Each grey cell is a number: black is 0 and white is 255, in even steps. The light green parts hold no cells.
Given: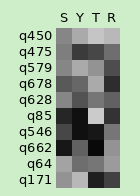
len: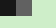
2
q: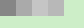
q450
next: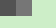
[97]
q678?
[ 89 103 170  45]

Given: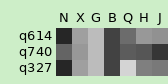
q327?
[ 38 159 188  66 212 127 121]
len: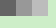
3
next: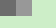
[145]
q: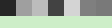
q327
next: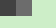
[152]
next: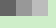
[66]

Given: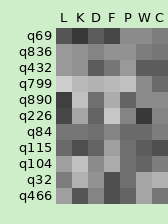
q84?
[118 118 112 132 106 106 125]
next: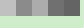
[125]
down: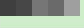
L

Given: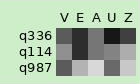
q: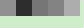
q114
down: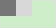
A
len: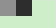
2
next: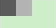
[216]
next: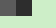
[118]
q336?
[ 91  45 118  23  64]
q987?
[ 91 179 216 105 200]

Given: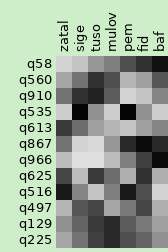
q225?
[166 114  64  41  78 100 144]
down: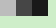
zatal
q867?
[114 210 217 151  41  11  41]

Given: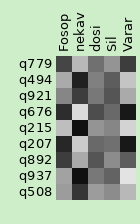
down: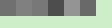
dosi
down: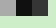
nekav

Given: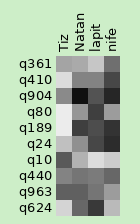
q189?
[236  63  77  51]
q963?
[ 96  96 117 156]

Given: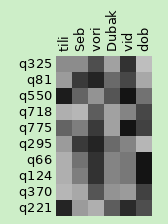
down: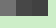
dob
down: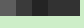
vori

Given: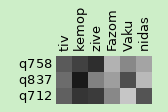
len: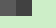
2
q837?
[108  25 129 158  78 185]

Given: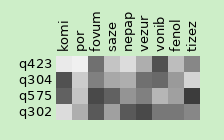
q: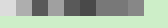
q302
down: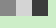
tizez
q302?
[220 174  89 160  89  73 120 120 135]
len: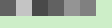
6
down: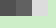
komi
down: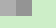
nepap
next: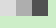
[189]

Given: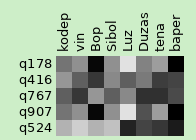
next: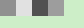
[0]
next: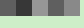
[48]

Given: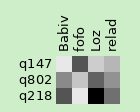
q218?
[ 84 232   0 112]
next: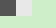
[0]
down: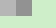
relad
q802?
[138 197  98 146]
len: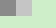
2
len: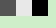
3

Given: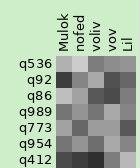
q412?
[ 75  61  47 125 184]
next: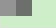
[169]

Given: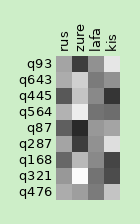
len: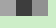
3
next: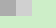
[123]
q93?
[164  61 145 230]
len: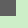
1
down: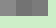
lafa

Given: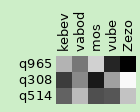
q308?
[ 60 137  25 160 249]
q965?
[179 119 209  37   1]
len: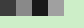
4

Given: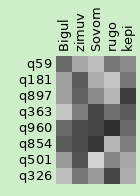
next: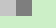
[69]
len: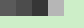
4
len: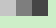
3

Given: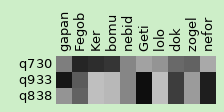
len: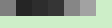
6
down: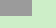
zogel
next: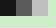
[184]
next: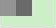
[98]
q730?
[126  37  45  53 134 162 148 105  98 169]

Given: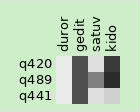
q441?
[235  78 222 207]
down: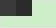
kido
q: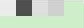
q441

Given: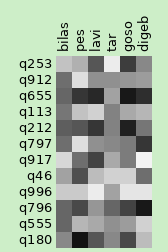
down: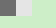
digeb
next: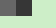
[40]

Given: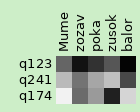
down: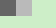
Mume
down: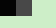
balor
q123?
[101  18  50  86   4]
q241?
[186 115 166 192  72]
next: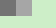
[192]

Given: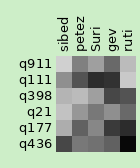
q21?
[194 151 120 143 105]
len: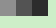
3
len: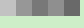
5
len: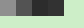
4

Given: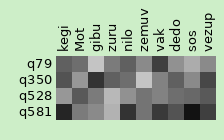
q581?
[ 37 123 138 178  51 116  57  83  18  63]
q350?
[ 83 151  51  96 110 196 130  96 138  71]
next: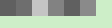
[71]
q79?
[ 96 110 196 123  96 138  63 145 172 138]
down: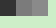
gibu

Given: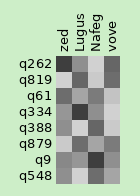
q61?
[109 165 123 195]
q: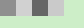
q388
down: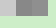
zed
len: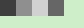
4

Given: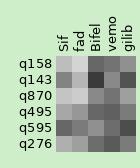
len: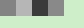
4
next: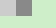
[115]
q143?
[131 182  59 137  83]
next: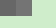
[144]

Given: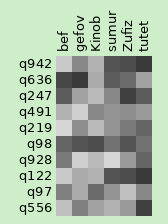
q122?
[200 170 178  84  77  58]
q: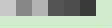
q942
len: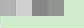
4
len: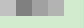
4
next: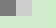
[186]

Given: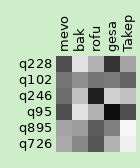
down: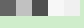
Takep
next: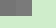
[100]
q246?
[108 193  30 208 193]

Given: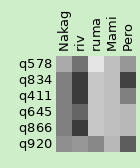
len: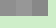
3
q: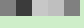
q411
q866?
[128  59 199 191 184]
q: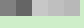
q645
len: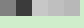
5

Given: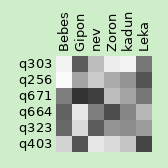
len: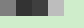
4
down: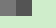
Leka
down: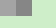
kadun
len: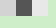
3
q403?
[210  84 231 218 197  69]

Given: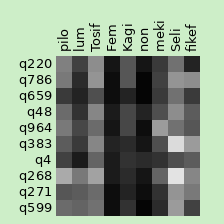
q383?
[ 92  58 134  35  43  21  79 219 155]
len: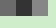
3

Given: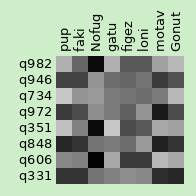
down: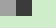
motav
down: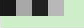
motav
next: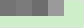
[33]
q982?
[176 102  10 176  89  89 161 184]
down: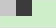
pup
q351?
[192 129  10 199  75  89 168 161]

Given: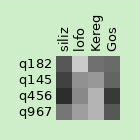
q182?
[ 87 202 112 106]
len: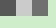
3
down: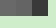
Gos

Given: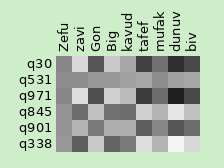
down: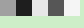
dunuv
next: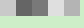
[245]
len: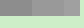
5
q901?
[147 180 121 173 173  94 134  86 108]
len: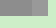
3

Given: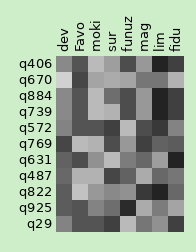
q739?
[137  84 186 178  77 152  35  64]
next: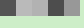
[35]

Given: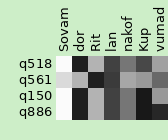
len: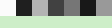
7
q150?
[251  31 179  65 118  24 153]
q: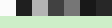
q886
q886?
[251  31 179  65 118  24  39]

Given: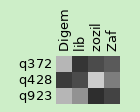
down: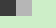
Digem
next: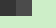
[90]

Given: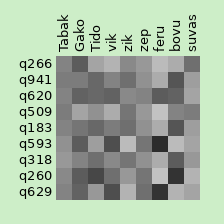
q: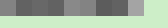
q620
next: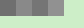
[172]
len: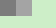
2
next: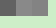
[92]
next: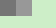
[194]
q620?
[131  98 104  98 137 131  92  98 164]

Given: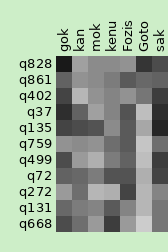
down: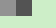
Fozis
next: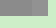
[53]
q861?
[ 98 146 139 124  90 104  98]
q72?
[ 98 104 124  83  83 175  68]
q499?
[ 76 154 175 124  98 190  61]
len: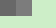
2

